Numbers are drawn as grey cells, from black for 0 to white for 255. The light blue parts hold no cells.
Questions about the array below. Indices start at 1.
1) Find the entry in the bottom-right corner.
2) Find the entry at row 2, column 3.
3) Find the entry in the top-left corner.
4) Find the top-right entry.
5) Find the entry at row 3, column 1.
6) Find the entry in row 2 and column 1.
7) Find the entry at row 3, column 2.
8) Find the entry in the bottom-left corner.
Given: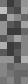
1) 133
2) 73
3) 117
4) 148
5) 73
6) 192
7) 162
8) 117

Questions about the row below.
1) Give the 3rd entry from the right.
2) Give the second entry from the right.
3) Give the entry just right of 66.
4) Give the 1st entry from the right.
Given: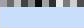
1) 122
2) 206
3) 135
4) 78

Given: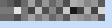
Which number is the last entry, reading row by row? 90
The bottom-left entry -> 105
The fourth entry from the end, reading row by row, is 150
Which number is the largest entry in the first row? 174
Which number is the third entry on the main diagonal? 78
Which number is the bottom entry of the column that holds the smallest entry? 162
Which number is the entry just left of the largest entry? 121
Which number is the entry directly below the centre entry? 105
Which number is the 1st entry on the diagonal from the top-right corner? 90
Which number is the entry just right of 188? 78
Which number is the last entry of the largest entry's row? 214
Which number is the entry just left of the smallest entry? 201
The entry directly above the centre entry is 105

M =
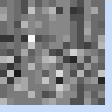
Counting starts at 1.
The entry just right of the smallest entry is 123
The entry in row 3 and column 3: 108
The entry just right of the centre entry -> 65
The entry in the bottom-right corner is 80
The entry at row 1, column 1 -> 108
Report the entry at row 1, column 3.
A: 108
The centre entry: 80
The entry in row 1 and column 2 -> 123
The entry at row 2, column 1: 151
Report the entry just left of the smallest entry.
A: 195
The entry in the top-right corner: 108
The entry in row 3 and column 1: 166
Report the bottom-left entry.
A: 181
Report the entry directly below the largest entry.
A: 195
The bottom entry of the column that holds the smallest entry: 123
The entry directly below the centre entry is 195
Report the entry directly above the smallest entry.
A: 96
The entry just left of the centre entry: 151
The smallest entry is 25
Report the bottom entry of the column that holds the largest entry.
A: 123

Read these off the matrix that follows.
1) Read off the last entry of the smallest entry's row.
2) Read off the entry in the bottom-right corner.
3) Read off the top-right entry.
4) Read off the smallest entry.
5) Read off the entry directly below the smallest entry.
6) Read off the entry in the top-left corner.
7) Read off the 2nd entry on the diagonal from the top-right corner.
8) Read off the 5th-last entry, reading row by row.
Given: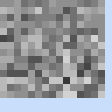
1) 99
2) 197
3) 157
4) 56
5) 197
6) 143
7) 157
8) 210

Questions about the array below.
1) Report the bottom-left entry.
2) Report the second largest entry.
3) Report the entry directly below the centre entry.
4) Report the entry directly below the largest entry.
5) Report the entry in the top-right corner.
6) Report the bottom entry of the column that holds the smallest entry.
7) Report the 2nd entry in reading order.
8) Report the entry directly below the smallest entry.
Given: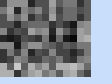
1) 175
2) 188
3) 107
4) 52
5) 93
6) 175
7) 145
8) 80

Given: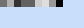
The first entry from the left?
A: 113
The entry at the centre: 98
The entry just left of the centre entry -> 98

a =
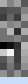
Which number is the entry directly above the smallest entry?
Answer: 115
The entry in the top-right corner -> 86
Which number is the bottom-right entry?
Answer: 102
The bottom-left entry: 144
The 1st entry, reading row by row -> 171
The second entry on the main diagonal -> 86
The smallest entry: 1
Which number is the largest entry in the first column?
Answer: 200
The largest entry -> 242
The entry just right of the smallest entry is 17
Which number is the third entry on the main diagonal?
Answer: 61
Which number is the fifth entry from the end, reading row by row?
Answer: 144
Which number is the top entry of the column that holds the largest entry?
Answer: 131

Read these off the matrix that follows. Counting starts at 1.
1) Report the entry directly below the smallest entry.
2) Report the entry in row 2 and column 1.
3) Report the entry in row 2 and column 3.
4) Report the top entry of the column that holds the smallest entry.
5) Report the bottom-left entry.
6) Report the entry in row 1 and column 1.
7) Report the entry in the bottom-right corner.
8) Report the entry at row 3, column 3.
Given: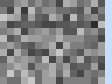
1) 142
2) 126
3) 173
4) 173
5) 142
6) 99
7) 173
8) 158

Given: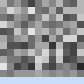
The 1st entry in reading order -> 182
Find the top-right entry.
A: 182
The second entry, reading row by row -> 120
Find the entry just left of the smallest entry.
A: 108
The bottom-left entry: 135
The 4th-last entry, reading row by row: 150
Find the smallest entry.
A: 40
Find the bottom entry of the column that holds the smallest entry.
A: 120
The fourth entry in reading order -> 108
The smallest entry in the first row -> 68
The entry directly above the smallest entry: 120
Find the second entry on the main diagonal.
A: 213
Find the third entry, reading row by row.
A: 150
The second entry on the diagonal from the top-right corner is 182
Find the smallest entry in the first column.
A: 82
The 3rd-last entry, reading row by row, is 135

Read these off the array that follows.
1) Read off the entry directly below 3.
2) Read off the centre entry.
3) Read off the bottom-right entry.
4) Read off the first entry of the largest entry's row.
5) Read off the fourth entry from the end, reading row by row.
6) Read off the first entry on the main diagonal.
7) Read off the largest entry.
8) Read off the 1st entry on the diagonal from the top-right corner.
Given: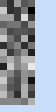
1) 59
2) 101
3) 175
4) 32
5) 133
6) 101
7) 232
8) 101
